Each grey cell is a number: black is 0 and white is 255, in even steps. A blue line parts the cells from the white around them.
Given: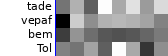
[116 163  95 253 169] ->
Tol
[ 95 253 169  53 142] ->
Tol

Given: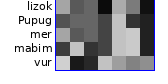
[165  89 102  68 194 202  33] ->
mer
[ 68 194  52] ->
Pupug
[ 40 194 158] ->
vur
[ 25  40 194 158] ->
vur
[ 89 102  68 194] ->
mer

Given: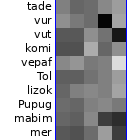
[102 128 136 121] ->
Pupug
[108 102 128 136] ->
Pupug
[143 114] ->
vut

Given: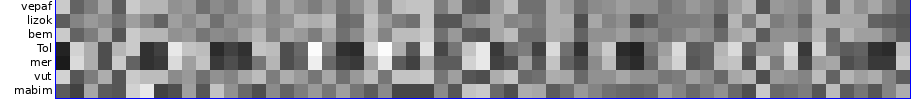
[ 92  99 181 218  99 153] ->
Tol
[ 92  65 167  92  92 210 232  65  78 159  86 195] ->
mer
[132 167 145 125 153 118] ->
vepaf
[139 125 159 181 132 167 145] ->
vepaf

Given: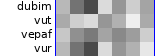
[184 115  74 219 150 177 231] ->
vur
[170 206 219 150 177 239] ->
vut
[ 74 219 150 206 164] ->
dubim
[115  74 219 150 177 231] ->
vur
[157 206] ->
vepaf
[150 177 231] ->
vur

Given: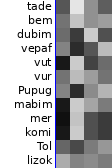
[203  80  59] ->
komi
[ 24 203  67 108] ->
vut
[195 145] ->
bem
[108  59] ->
dubim
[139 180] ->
Pupug
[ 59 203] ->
dubim

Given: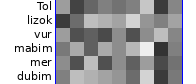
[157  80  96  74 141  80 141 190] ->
vur
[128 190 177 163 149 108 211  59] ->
dubim
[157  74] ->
mer
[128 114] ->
Tol
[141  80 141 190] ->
vur
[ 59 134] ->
Tol

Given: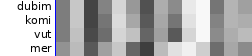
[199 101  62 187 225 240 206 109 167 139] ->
mer
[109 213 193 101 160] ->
vut

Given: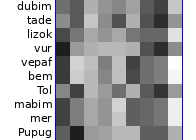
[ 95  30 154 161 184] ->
Pupug
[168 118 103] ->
lizok
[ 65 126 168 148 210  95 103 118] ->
mabim
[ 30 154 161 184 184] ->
Pupug
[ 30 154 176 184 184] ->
vur

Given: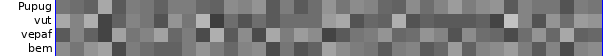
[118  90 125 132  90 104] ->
bem
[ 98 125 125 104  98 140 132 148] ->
Pupug
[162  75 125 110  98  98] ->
bem
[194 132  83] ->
vut

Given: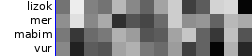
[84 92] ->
mabim
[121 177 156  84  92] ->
mabim
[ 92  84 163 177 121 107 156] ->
vur
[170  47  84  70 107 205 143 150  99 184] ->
mer
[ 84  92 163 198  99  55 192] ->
mabim
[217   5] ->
lizok
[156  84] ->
mabim

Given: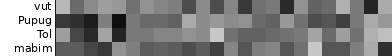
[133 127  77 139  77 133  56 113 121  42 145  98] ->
vut
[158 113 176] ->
Tol
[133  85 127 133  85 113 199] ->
mabim
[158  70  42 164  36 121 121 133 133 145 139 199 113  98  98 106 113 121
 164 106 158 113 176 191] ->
Tol

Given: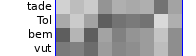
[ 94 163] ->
bem
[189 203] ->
tade
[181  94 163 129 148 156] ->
bem
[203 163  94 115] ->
Tol
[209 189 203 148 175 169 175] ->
tade

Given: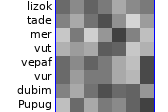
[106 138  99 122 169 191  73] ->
vepaf
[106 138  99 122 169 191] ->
vepaf
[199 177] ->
vut

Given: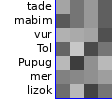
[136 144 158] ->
mer
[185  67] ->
lizok

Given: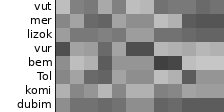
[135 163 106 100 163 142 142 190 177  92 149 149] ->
Tol
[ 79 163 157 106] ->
vur

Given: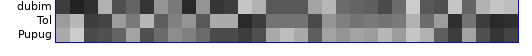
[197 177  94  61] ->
Pupug
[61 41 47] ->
Tol

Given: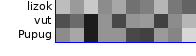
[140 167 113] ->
lizok
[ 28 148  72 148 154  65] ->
vut

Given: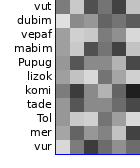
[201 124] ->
vepaf
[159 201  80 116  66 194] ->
mabim
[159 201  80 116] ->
mabim
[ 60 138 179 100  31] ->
komi

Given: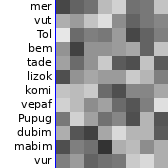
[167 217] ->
dubim
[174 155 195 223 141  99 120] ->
vut
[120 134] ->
vut
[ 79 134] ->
komi

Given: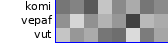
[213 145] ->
vepaf
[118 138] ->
komi
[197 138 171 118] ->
komi
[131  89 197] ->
komi

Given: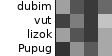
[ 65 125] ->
vut
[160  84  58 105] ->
dubim
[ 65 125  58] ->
vut

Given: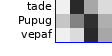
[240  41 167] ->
tade
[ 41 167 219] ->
tade
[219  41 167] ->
vepaf

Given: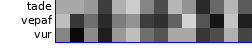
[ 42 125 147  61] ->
vepaf
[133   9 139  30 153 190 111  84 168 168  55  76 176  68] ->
vur

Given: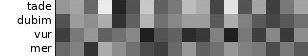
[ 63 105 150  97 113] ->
mer
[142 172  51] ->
dubim

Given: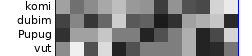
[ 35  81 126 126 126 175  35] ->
vut
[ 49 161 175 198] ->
dubim
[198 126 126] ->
Pupug

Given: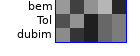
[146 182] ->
bem
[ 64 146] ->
bem
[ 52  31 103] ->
dubim

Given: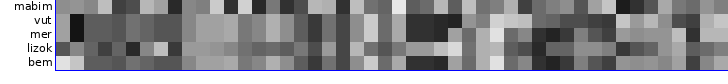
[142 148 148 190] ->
mer
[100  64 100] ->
lizok
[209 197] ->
vut
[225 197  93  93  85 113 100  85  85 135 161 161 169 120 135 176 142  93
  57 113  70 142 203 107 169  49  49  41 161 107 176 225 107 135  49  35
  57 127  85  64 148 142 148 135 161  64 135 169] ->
bem

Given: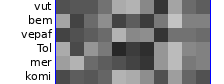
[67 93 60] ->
bem
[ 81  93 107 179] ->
vepaf
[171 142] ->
komi

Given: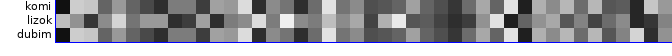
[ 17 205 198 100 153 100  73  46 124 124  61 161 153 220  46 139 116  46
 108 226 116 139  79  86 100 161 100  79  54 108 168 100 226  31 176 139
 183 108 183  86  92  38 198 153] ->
komi
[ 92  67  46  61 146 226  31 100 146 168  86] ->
lizok
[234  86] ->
lizok

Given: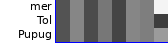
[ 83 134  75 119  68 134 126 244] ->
mer
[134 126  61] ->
Tol

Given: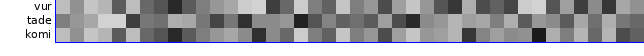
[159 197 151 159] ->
komi
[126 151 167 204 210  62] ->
vur
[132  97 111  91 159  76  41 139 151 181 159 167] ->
tade
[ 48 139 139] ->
tade
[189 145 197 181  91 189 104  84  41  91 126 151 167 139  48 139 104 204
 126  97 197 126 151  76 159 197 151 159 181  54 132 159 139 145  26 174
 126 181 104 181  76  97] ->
komi
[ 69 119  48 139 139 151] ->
tade

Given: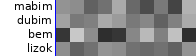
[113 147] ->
lizok
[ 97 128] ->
dubim
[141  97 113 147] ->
lizok

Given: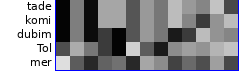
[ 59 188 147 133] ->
dubim
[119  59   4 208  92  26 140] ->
Tol
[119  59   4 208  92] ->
Tol
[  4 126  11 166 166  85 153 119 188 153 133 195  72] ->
tade
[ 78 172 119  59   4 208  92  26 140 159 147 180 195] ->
Tol

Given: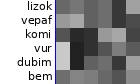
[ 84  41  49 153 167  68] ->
komi
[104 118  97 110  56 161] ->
lizok
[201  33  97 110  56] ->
dubim
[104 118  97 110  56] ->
lizok
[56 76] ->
vepaf
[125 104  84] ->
bem

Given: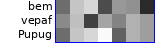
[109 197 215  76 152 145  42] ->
bem
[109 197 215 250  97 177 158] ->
Pupug
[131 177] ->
vepaf
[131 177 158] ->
vepaf
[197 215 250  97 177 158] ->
Pupug
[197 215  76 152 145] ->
bem

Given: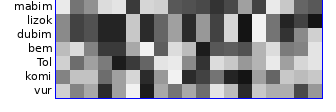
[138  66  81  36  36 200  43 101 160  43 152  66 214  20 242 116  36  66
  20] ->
lizok
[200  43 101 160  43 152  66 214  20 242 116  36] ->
lizok

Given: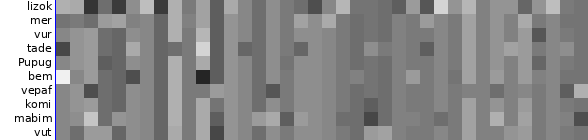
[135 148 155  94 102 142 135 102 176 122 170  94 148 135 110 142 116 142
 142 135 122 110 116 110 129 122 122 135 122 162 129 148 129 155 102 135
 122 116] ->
Pupug
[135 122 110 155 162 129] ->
vut
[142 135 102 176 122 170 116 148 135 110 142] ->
komi

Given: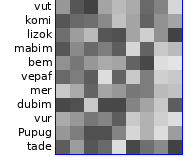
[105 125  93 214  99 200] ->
mabim
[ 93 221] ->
vepaf
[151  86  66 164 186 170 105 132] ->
vut
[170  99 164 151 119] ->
mer
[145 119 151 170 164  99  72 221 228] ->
bem

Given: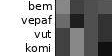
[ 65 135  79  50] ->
vut
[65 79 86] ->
bem
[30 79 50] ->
vepaf

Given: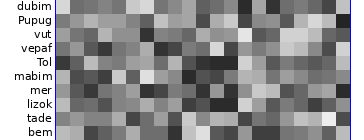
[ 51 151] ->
mer
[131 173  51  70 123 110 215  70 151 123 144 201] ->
vepaf
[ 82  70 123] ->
mabim
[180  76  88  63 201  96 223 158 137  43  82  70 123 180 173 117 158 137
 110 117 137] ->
mabim
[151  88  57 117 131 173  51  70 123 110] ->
vepaf

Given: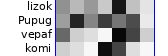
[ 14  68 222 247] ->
komi
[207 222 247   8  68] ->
vepaf
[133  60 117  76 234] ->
Pupug
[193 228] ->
lizok

